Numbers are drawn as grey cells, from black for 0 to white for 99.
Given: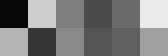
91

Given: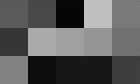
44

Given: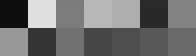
51

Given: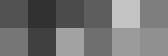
49

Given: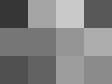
67

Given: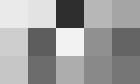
39

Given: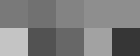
55

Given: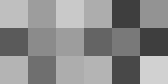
24

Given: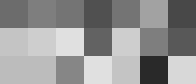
34
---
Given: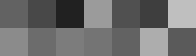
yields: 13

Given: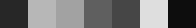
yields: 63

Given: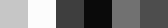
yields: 24

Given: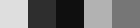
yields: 6

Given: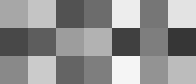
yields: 32

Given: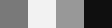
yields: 59

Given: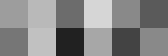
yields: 42

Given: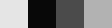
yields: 29

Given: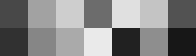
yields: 80

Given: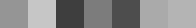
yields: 24
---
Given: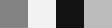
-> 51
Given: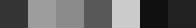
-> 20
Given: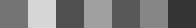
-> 45
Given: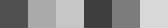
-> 31
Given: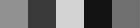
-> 56
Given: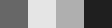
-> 40
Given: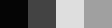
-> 2
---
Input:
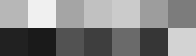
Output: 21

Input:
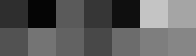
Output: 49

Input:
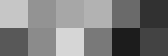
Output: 11

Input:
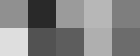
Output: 68

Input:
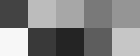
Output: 36

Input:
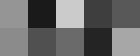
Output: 14

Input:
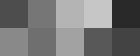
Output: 34

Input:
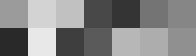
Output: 67

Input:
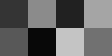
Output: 76
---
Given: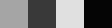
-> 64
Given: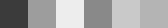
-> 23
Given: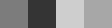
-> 48
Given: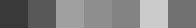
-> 22
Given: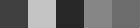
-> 25
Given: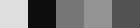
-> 86
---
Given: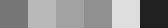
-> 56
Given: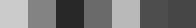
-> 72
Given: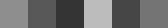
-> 73
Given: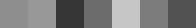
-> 77
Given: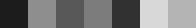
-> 19
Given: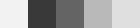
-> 39
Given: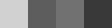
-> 36
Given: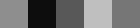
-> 34
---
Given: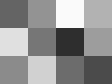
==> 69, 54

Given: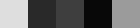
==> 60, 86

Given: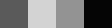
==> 2, 35

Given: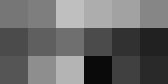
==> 52, 33

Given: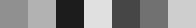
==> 80, 56

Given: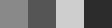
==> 17, 53

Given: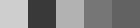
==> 38, 80
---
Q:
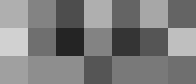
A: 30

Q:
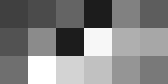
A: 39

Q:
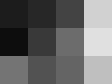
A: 26

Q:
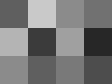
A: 54

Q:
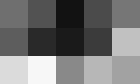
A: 7

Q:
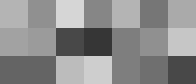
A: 83

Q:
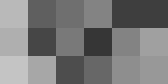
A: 43
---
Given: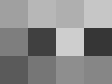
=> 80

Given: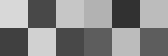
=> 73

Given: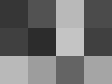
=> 76

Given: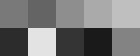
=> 10

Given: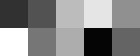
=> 2

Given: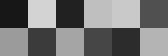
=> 17

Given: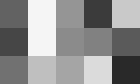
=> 50

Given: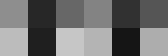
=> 8

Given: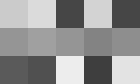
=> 51
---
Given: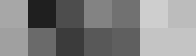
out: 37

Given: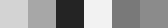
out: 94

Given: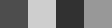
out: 80

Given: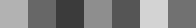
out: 33

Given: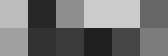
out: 12

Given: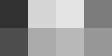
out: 66
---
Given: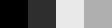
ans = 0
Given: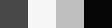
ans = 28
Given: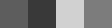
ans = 36
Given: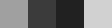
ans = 62
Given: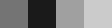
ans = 45
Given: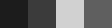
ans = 11
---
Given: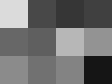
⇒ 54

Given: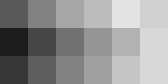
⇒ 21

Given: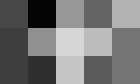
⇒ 24

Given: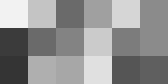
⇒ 20

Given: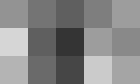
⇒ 70

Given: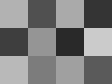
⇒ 72

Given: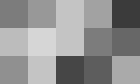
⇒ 56

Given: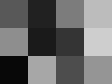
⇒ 3

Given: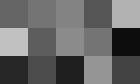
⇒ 15

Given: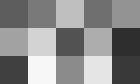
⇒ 25
